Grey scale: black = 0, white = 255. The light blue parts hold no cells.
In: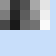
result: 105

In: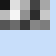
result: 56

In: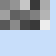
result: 69

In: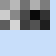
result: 61

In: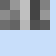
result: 183

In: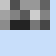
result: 35

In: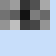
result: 60
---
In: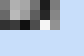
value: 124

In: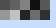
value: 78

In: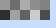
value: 152

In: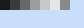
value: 26

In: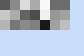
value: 89

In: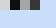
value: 213

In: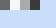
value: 103

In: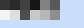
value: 53

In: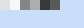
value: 225

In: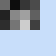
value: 106
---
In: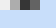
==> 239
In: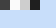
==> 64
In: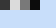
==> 54
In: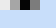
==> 235
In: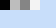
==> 2
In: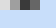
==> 221
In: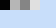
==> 3
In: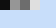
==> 14
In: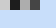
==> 204
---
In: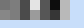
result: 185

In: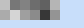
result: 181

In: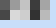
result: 165

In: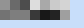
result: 212

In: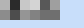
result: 159

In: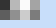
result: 164
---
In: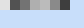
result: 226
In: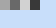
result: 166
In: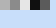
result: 179
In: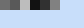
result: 110
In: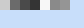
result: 204
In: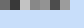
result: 107
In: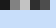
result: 25
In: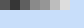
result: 84
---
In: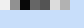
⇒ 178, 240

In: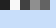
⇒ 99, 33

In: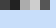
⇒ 86, 63

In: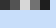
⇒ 30, 49

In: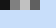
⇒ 96, 20

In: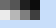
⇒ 12, 235
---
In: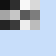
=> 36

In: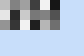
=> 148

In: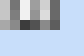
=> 168

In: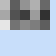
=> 230

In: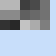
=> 50

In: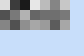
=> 133
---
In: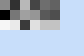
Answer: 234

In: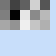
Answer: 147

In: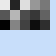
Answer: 132

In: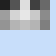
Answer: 180

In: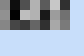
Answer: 70

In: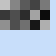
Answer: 78

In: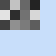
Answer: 144

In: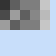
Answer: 95

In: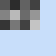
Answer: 119
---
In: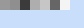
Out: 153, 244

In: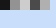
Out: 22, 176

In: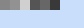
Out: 134, 57

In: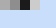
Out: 172, 204

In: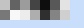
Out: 195, 207

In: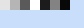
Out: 228, 8

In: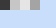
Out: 57, 164

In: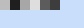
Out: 189, 61

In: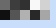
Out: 106, 166
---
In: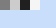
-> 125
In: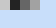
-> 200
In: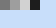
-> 119
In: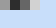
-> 155
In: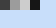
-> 62
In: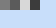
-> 124
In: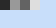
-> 41
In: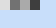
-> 222
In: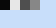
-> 8
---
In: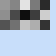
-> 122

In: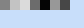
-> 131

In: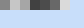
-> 134

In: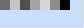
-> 142

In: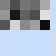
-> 118

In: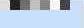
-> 132

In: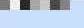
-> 131

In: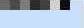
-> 76
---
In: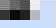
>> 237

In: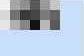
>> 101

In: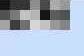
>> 82

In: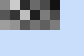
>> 74

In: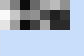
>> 53

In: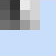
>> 212

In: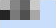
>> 202

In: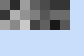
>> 107

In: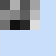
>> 187

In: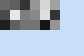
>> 52
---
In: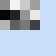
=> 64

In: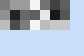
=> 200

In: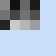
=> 157

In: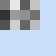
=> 187

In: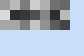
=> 68

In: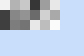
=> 251

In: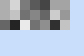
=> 195

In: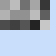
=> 199

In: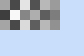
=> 145

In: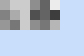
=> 182
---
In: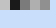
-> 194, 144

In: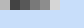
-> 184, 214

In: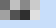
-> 106, 224

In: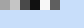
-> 164, 95

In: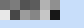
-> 112, 23

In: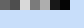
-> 99, 4

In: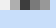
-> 240, 152
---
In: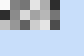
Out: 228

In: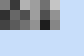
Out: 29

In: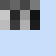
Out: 176

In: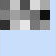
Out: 119

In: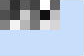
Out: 231

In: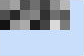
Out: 218

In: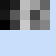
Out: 111

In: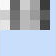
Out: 175

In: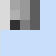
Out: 125
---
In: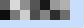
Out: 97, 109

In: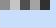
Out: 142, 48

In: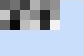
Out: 93, 242

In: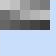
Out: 202, 57

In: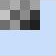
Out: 151, 31

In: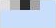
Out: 223, 163
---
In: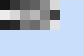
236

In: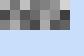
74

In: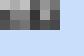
72

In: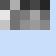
230

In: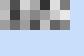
191

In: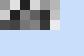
206

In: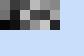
113

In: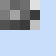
122
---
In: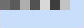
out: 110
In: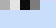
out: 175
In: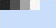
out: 37
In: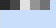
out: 41
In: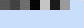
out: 87
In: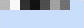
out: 184
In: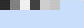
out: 43
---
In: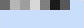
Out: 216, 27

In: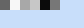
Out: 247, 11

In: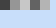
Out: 199, 65

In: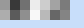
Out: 248, 57

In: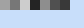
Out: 205, 36

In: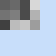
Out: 216, 64
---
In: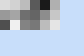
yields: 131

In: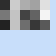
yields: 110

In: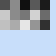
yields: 230

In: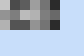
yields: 84

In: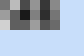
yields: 95

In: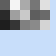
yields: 128

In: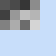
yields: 108

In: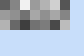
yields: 62
